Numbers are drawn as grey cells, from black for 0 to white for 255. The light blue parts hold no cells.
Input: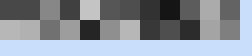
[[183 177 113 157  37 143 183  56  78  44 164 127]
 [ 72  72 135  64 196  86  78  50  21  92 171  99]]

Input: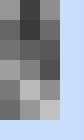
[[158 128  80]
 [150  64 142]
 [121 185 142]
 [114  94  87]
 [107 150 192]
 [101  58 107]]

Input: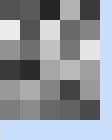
[[235  82 221 105 132]
 [152 172 132  66 152]
 [146 111 193 118 228]
 [125 138 105  98  74]
 [ 82  90  37 179  58]
 [ 58  43 166 185 159]]

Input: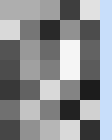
[[217 118  41 145  76]
 [174 174 160  62 225]
 [112 195 126  34 209]
 [ 84 152 106 245  98]
 [ 76 160 126 245  91]
 [ 70 145 182 217  48]
 [ 56  98 217 132  28]]

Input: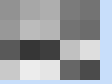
[[201 236 229 102  75]
 [152 187 181 115 108]
 [146 167 174 123 115]
 [ 89  54  62 193 222]]

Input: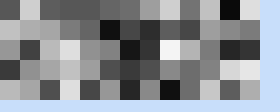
[[193 174 166 123 101  16  71  45  93  71 158 137 123]
 [186 166  79 222  71 151  38 137  16 109 199  93 174]
 [151  65 186 222 145 130  22  52 244 180 123  38  52]
 [ 87 207  93  87  87 101 109 158 207 115 193  10 222]
 [ 58 145 166 193 158  79  58  79 137 109 130 215 230]]

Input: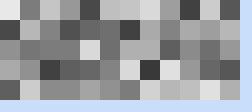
[[232 124 197 152  73 191 197 217 158  65 204  87]
 [170 145  65  95 103 131 217  57 224 152 103  87]
 [145 118 124 124 217 111 176 176  95 139 111 152]
 [ 95 204 139 139 164 145 124 210 183 191 224 176]
 [ 73 183 131  81 103 111  65 170 131 170 158 183]]
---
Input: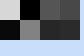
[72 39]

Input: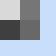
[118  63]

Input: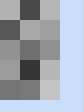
[181 168 146]

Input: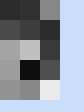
[134  62 164]

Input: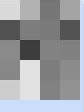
[163 122  61 134]

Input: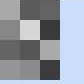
[ 98 214 100]

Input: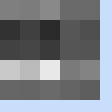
[105  86  58 186 102]
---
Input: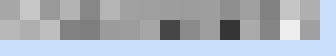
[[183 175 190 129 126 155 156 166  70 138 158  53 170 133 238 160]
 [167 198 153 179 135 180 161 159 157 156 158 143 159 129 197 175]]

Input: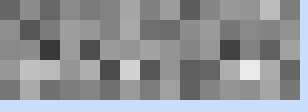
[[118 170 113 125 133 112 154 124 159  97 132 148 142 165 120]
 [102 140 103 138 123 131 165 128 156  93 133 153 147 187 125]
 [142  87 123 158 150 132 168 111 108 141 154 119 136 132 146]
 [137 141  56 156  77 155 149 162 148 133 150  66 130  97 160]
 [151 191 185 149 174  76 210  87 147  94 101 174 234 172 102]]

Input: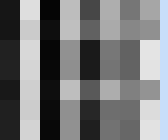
[[ 32 211   8 145  31 114 103 226]
 [ 22 222   5 189  71 174 118 166]
 [ 21 203  14 191  97 170 135 144]
 [ 33 216   6 145  26 119  98 228]
 [ 34 213   8 143  27 116  99 227]
 [ 24 207  14 190  89 173 128 147]
 [ 32 204  11 144  39 110 109 220]]

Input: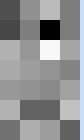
[[113 174 158  97]
 [ 80 145 187 124]
 [ 71 127   2 125]
 [177 150 248 165]
 [169 157 147 132]
 [152 146 137 162]
 [178  99  98 193]]

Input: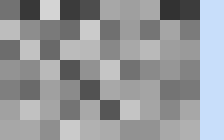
[[167 168 143 202 177 171 146 147 168 176]
 [114  56 212  59  77 167 159 169  50  60]
 [189 141 122 108 203 112 156 117 165 123]
 [109 194 105 187 185 136 168 185 158 154]
 [147 139 185  84 146 197 114 138 150 131]
 [127 106 160 139  82 168 159 164 116 121]
 [161 193 165 116 168  86 196 165 136 167]]

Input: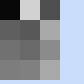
[[125 128 168]
 [  8 210  78]
 [ 95  88 169]
 [113 105 139]]

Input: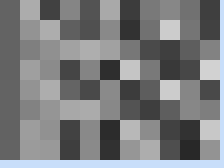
[[ 99 155 153  62 138  49 150 173  78  40 147]
 [ 99 172  65 133  83 169  60 121 135 113  63]
 [ 99 147 173  95  80 137  50 113 204 117  65]
 [ 99 127 144 162 174 161 119  74  63  94 130]
 [ 98 159 139  69 132  46 197 121  57  71 210]
 [ 99 147 173 100  73 138  60  93 204 134  73]
 [ 99 130 149 168 171 136  83  62  94 135 126]
 [ 98 157 145  66 137  44 184 140  65  50 200]]

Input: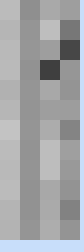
[[179 149 173 148]
 [187 143 169 158]
 [181 149 190 119]
 [185 150 158  71]
 [186 146  63 150]
 [177 149 168 148]
 [182 148 158 157]
 [195 149 172 132]
 [187 147 189 159]
 [185 148 189 153]
 [187 146 168 147]
 [180 146 170 130]]

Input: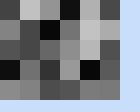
[[139 130  77  84 123 121]
 [ 67 193 148  16 177  73]
 [131  71   8 116 194 172]
 [ 83  71 103 142 183  80]
 [ 14 113  51 153   8  90]]
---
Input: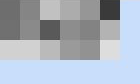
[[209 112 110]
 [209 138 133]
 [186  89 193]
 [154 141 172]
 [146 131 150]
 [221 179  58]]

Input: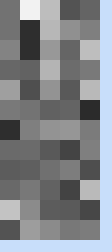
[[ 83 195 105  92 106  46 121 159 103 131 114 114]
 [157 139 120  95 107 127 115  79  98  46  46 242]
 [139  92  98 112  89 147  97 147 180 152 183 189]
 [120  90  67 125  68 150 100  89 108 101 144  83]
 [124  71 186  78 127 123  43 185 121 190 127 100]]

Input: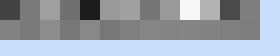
[[131  67]
 [122 122]
 [141 159]
 [119 112]
 [136  29]
 [119 154]
 [127 160]
 [134 117]
 [132 154]
 [133 246]
 [131 179]
 [127  74]
 [125 126]]

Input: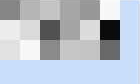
[[225 236 134]
 [247 219 181]
 [138  81 196]
 [199 165 167]
 [195 220 152]
 [104  12 248]]

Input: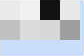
[[192 234]
 [219 241]
 [216  17]
 [158 233]]

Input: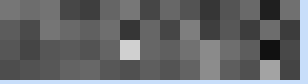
[[ 77  86  92 118]
 [ 82  69  75 109]
 [ 87  86 117 115]
 [ 99  90 105  71]
 [103  83  96  62]
 [ 87 100 110 101]
 [ 80 208  54 119]
 [ 94 102 102  70]
 [ 84  95  70 103]
 [ 99 113 126  83]
 [140 138  62  54]
 [ 94 110  87  84]
 [ 80  93  61 105]
 [163  17 109  31]
 [ 68  72  60 112]]
